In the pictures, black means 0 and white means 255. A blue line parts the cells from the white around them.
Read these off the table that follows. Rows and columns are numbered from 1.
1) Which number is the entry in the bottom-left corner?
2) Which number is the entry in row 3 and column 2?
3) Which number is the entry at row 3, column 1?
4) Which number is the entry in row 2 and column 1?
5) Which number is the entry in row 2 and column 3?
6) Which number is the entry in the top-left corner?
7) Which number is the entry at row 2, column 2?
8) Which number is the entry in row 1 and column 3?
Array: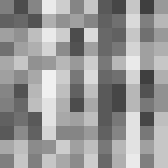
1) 127
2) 145
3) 160
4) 97
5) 82
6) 127
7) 104
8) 133

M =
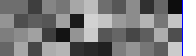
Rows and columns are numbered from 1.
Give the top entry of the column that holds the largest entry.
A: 189
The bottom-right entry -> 203
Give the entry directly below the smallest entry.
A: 197
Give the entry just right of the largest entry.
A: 197
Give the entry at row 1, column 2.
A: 110
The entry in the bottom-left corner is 102
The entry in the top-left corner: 110
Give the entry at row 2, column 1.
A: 148
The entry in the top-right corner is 13
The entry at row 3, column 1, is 126
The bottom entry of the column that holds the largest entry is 40
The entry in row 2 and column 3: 94
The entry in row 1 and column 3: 62
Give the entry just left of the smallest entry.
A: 102

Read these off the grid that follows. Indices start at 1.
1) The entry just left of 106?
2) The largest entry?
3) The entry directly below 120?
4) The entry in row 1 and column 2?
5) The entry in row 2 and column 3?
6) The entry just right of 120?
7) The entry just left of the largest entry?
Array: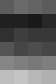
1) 92
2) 196
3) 183
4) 106
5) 25
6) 126
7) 189

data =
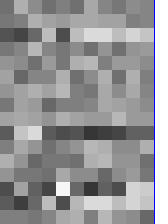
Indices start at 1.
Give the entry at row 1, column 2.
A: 175
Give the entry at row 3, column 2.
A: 69
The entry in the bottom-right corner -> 104
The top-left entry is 112
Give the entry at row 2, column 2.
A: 127
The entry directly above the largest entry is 168
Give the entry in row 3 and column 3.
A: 104
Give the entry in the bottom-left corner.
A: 127
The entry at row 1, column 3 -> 140
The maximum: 247
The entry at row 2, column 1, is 119
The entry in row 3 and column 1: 83
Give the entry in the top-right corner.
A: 133

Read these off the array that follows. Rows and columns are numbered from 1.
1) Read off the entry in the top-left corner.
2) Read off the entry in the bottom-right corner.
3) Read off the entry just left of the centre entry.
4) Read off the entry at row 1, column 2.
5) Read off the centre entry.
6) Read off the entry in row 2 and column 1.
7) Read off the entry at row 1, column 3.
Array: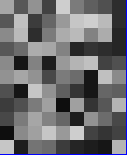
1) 166
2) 180
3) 72
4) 87
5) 123
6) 87
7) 146

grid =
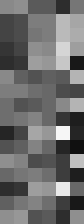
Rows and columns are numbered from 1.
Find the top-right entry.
118
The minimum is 16
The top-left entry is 137
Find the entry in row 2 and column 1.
68
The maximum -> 246
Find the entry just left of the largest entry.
151
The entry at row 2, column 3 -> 125
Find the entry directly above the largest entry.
53
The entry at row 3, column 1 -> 68
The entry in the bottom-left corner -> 143
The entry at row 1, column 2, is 143
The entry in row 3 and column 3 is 118
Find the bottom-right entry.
143
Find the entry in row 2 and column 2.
76

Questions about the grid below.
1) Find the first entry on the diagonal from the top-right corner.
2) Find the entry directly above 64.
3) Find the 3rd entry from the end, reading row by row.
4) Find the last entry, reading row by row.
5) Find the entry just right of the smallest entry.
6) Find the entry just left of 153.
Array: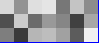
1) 140
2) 196
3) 161
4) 241
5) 182
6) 107

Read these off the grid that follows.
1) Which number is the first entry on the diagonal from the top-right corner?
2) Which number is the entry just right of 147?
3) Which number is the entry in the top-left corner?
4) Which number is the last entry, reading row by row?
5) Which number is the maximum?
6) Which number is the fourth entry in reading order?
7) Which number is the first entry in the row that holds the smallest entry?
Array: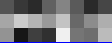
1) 70
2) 22
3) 84
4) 187
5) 240
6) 97
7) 147

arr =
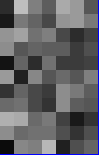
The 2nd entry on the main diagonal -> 121
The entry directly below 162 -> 86
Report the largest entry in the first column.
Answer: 176
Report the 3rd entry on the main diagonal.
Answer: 113
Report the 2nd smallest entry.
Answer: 19
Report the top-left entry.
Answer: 44
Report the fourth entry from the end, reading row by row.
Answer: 183
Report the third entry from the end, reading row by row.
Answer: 32
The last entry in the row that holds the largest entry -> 86
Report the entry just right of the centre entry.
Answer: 106
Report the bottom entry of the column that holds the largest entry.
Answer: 135
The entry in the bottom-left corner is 11
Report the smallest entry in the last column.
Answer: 51
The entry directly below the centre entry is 59
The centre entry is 86
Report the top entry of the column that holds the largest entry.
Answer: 190
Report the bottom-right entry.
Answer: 100
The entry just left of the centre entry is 135
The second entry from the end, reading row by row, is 79
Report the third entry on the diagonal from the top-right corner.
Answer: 72
